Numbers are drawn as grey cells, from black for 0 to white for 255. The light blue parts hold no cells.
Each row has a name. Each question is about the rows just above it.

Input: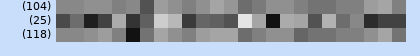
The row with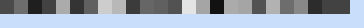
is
(25)
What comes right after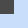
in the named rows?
[109]
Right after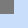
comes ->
[144]
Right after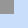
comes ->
[109]
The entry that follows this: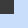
[102]

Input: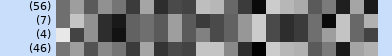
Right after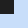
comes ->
[165]
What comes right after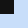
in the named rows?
[98]
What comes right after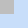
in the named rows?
[183]
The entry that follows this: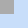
[90]
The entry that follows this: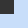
[74]

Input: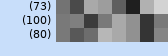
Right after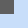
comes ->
[31]
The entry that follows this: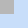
[169]
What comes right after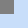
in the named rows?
[60]
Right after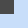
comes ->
[169]
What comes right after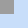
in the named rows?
[95]
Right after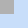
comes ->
[211]

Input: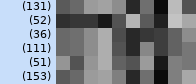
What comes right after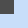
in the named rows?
[40]
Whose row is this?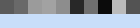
(131)
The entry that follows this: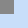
[62]

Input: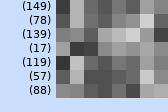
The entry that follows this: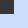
[193]
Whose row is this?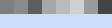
(139)
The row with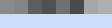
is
(88)
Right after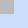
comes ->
[208]
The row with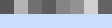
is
(78)
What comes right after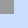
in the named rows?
[68]

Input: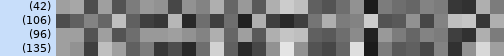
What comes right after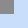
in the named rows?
[33]
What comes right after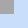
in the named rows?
[77]
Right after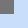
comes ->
[175]
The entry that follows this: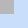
[41]

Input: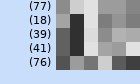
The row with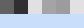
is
(41)
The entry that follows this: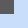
[63]
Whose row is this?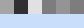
(18)
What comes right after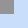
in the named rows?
[125]
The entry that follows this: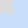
[140]

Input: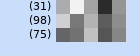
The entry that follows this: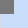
[179]
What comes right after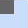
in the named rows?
[114]

